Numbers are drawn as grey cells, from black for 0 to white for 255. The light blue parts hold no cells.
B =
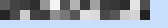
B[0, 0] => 92
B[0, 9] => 162
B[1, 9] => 218
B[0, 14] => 77
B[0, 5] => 244
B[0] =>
[92, 67, 60, 46, 150, 244, 80, 179, 57, 162, 59, 54, 43, 229, 77]

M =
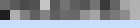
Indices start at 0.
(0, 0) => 107
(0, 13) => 177
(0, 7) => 94
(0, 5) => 88
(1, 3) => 96
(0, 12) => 165
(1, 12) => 140
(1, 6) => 107
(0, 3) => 82

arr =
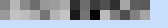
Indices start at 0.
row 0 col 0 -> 131
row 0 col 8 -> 109
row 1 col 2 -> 188
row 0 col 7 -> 47
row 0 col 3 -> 110
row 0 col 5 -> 157
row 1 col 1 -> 194

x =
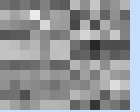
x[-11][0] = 114
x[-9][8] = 181
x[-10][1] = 162
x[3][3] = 157
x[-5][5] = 100
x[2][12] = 127
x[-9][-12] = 140
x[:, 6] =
[92, 156, 155, 126, 189, 191, 103, 154, 134, 135, 176]
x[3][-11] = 92
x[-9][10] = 175
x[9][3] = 136
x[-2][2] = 80
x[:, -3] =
[130, 98, 175, 146, 78, 114, 142, 182, 178, 94, 131]
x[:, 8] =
[143, 103, 181, 212, 87, 99, 155, 159, 131, 165, 126]
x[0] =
[114, 103, 118, 99, 128, 98, 92, 187, 143, 198, 130, 148, 179]
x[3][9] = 189
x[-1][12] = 93
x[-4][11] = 156
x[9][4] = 142
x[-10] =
[182, 162, 179, 234, 135, 164, 156, 81, 103, 167, 98, 145, 99]
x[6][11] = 187
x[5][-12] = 194
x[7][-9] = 164
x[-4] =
[149, 148, 158, 145, 164, 148, 154, 107, 159, 123, 182, 156, 147]
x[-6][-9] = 148
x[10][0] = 180
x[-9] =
[150, 140, 132, 125, 215, 158, 155, 71, 181, 76, 175, 135, 127]
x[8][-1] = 194
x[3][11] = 200

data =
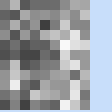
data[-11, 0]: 133
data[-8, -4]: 194
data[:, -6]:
[108, 142, 147, 106, 97, 69, 96, 128, 88, 199, 131]
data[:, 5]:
[108, 137, 124, 194, 144, 91, 125, 159, 151, 167, 99]
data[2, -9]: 118
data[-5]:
[115, 191, 81, 96, 120, 125, 203, 226, 153]
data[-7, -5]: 95
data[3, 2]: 152
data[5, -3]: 215
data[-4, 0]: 147
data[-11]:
[133, 181, 88, 108, 107, 108, 139, 170, 166]
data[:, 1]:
[181, 87, 173, 85, 111, 95, 191, 198, 237, 138, 129]
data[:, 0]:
[133, 98, 118, 141, 86, 79, 115, 147, 149, 114, 79]
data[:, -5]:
[107, 148, 62, 176, 95, 107, 120, 133, 168, 176, 113]
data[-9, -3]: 203
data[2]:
[118, 173, 110, 147, 62, 124, 203, 136, 134]
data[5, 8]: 154
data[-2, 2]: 96
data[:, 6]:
[139, 165, 203, 174, 249, 215, 203, 165, 150, 149, 242]
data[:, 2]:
[88, 169, 110, 152, 81, 70, 81, 159, 111, 96, 65]
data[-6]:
[79, 95, 70, 69, 107, 91, 215, 151, 154]

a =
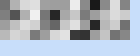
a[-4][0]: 115
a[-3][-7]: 168
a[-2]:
[158, 192, 220, 209, 129, 102, 199, 224, 158, 38, 184, 205, 113]
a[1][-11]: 176
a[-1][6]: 226
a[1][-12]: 84
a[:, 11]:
[221, 219, 205, 115]
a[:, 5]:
[158, 38, 102, 215]
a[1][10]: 192
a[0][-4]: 25
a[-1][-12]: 213
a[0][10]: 138
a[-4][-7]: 158
